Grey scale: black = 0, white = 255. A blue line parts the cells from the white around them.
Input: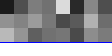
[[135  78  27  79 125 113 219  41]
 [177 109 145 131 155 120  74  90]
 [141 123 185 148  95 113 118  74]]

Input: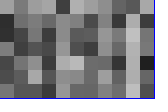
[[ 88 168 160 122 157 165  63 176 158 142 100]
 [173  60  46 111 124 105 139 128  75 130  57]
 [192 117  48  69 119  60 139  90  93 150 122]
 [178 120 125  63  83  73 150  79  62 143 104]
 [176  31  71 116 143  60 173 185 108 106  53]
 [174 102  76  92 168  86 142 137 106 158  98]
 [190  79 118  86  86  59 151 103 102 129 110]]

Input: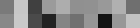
[[176 111 122 199  64 155 173 144 145 153]
 [151 194 136 201  74  34 133 112 150  19]]

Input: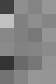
[[132 150  64 143]
 [142 133 192 128]
 [120 149 135 128]
 [133 139 138 130]
 [119 147  51 106]
 [150 149 115 133]]

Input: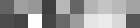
[[185 163  99 159 151  63 183 101 181 196]
 [216  86  76  69 254  69 105 157 228 234]]

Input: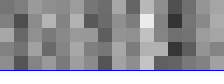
[[149 165 117 126 154 143 139 156 118 109 167 101 184 142  80 111]
 [137 172 128  78 140 180 131 178  89 107 143 125 235 131  52 117]
 [156 165 167 104 144 122 137 153 152  94 147 144 192 132 111 115]
 [148 132 129 115 161 106 132 167 127 119 167 124 177 177  54  93]
 [129 161 141  84 132 153 122 158 139  84 162 142 195  96 100 121]]
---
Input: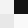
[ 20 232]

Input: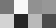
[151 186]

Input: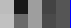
[85 74]

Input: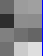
[160 141 128]

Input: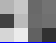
[115 107 235]

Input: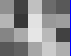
[ 88 153 230  98]

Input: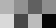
[141 188]
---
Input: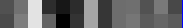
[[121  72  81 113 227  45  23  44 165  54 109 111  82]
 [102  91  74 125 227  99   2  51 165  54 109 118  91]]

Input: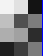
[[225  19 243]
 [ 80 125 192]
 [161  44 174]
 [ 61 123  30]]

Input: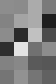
[[171 122 141 139]
 [171  30 131 164]
 [193  75 140  42]
 [113 141  46 227]
 [ 90  87 130 136]
 [117  97 117 146]]

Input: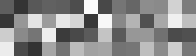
[[210 124  94  52  88  97  94  77 251  72 117 102 141 138]
 [240 191  54 151 228 156 231 213  56 247 136 180  81 168]
 [ 75  80 205 138 117 238  59  73  91 196  90 151 152 113]
 [206 119 236  73  50 165 114 188 161 165 115 118 190 139]]

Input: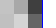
[[168  63 195]
 [212 101 192]]

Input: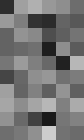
[[142 109  46 160 176 152]
 [100  88 154 126  50  43]
 [ 95 116  99 147 137  78]
 [142  91  99 105 112  30]
 [ 33 183 118 155 127 104]
 [113 124  69 103 143 151]
 [148  96 160 100 129  95]
 [128 171 166 141 165 183]
 [118 130 146 105  65  26]
 [114 107 110 120 144 205]]

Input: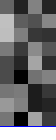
[[130  36 101  34]
 [ 81 135 192  94]
 [ 55  50 190 127]
 [139  86 122  59]
 [165  45  75  38]
 [114 130  75   1]
 [ 28  56 118 123]
 [ 28  36 153 129]
 [164  59 118   1]]

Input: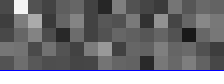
[[105  99  74 244  82  67  94 102  66  38 127  82  69  59 117  86]
 [136 120  62 125 171  58 101 132  66  87  81 122  49 146  69 102]
 [103 119  72 102 131  76  40 108  66  82 102  96  86 101  82  25]
 [ 81  61 118 115  74 114  83  66 124 153  65 102  98 127 101 106]
 [ 98  71  83 110  88  78  79  69  70 116 101  98  41 120 104 126]]
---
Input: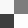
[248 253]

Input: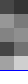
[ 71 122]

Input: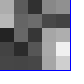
[173 101  54 169 207]

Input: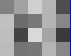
[129 108 217 181]

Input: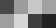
[ 72 214]

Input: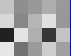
[196 135 175 205]

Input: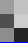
[157 205]
